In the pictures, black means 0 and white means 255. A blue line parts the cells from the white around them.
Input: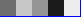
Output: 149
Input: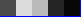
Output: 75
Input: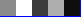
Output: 139
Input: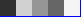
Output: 150
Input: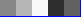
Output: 135
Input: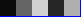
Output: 101
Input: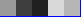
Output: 154
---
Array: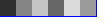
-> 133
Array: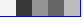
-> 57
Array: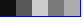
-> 88
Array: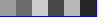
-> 108
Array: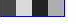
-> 217
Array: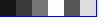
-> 58
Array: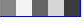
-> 243
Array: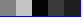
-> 196
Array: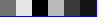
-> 229
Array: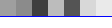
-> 139
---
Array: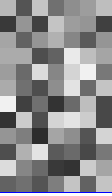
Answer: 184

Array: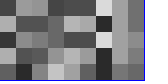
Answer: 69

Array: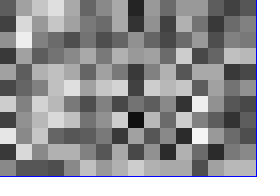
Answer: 93

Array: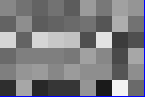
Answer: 135

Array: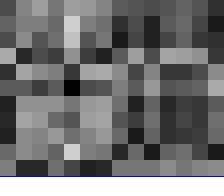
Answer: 76

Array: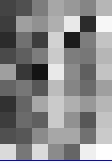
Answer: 68

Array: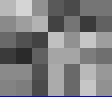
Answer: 185

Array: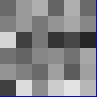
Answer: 106
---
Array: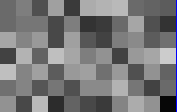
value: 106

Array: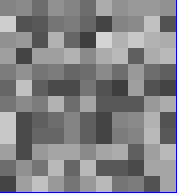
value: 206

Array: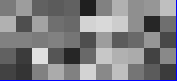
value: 177

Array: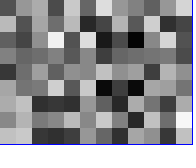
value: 186

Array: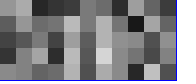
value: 93

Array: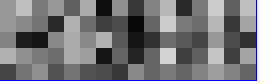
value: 152

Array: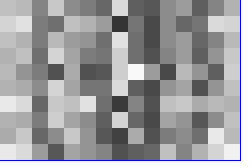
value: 212

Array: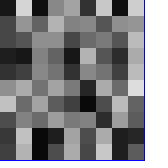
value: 71
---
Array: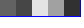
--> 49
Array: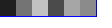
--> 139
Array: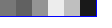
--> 25
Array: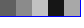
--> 168
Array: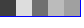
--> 160
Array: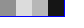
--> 21
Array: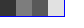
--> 225
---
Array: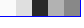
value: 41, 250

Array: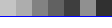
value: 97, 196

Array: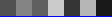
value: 203, 203

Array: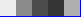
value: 76, 237

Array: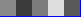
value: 124, 222

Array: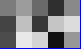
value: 55, 233

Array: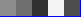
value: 50, 244

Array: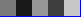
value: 151, 200
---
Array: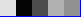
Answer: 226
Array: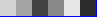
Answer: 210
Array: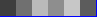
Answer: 62
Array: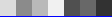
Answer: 220
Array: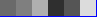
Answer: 106
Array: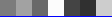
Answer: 124
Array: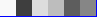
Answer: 249
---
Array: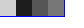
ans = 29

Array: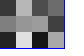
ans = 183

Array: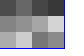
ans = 103

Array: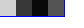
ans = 56

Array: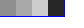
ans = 169

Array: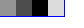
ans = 77

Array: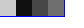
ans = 16

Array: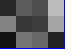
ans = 92

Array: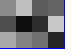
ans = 191

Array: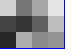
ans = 119
